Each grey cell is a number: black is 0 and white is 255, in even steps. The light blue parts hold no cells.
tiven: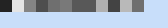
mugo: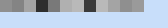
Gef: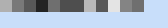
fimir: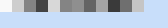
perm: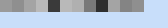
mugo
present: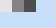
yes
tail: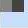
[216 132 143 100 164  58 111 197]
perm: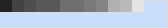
tiven
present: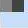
yes

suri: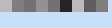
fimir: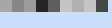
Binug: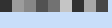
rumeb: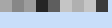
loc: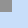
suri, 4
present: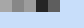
yes

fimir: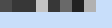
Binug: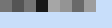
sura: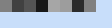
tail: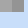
[105 157]
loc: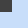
sura, 2
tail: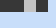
[105  34 177]

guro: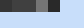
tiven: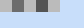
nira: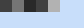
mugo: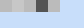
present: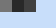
yes
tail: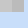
[ 84 187]
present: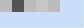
no
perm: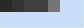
guro
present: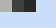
no
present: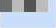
yes
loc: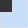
guro, 1

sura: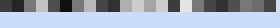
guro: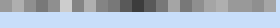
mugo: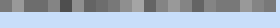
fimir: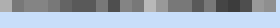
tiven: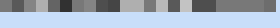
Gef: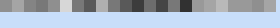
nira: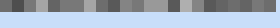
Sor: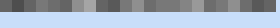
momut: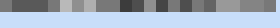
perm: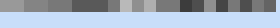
momut
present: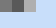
yes
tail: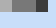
[ 78 143  69 120  78 120 100 153 153 132 132 120]
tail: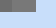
[132 153 109 120 143 109  89 100]
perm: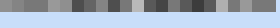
momut

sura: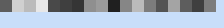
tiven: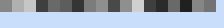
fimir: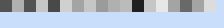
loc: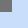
tiven, 18
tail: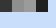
[134 187 124  83 164  93  63 124]
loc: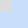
fimir, 18
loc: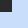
tiven, 14

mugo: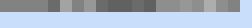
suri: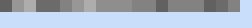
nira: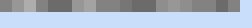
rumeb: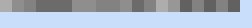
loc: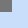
nira, 11
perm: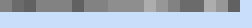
suri
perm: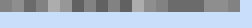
rumeb
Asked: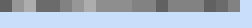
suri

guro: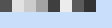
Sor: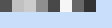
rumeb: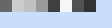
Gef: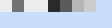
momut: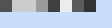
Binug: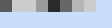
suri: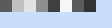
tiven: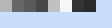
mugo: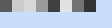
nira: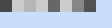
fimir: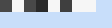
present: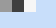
yes
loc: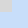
mugo, 3
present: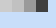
yes
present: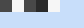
yes
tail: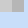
[204 103 204 134  82]

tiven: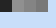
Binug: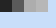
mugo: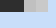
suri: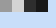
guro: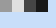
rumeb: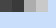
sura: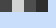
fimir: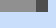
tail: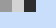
[24]
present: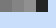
no
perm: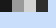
suri
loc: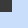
rumeb, 2
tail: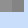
[120]

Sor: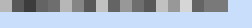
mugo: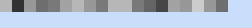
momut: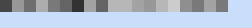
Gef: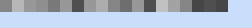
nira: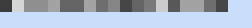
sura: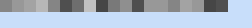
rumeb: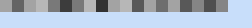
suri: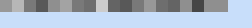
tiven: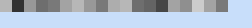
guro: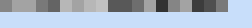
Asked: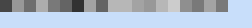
momut
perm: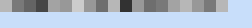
mugo
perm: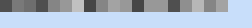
sura
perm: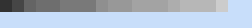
tiven
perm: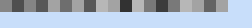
rumeb
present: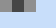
yes

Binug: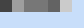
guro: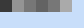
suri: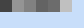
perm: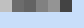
suri
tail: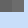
[192]
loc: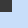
guro, 1
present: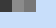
no
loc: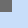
suri, 5
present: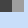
yes
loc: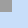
Binug, 2

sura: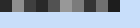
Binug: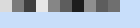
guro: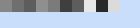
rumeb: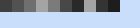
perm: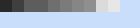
guro
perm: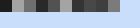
rumeb
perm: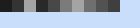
rumeb
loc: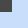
rumeb, 6
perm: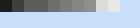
Binug

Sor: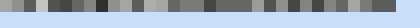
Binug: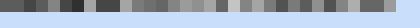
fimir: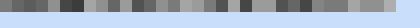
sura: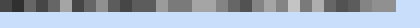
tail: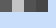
[102 132  48 144 165  92 174 165 102 122 122  70 102 102 102 155  82 144
  70 132  70 132 102 165 122  92  92]
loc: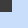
fimir, 7
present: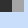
yes
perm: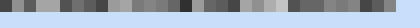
Binug
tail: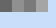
[155 122  82 165  70 155 155  82 102  70 132 122 122 165 144 144 174]
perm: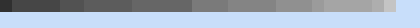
sura
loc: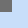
Binug, 13

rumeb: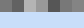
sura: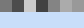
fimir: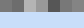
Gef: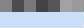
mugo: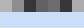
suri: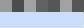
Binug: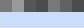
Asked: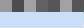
suri
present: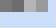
yes
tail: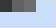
[ 54 171]
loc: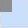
mugo, 2

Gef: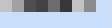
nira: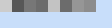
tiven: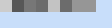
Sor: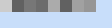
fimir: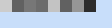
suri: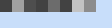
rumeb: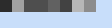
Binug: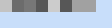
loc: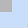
rumeb, 7
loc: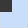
Gef, 6
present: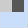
yes
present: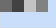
no
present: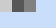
no
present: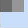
yes

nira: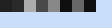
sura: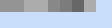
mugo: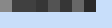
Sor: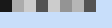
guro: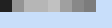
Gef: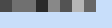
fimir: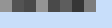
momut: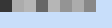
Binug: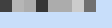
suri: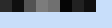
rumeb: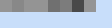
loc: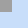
guro, 6
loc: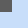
fimir, 6
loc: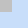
guro, 5

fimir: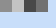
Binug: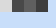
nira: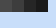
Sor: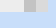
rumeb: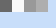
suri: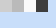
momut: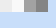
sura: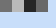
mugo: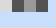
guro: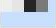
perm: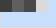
Binug
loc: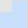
guro, 2

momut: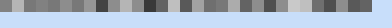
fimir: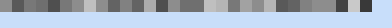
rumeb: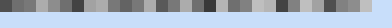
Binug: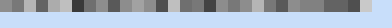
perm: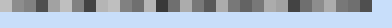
rumeb
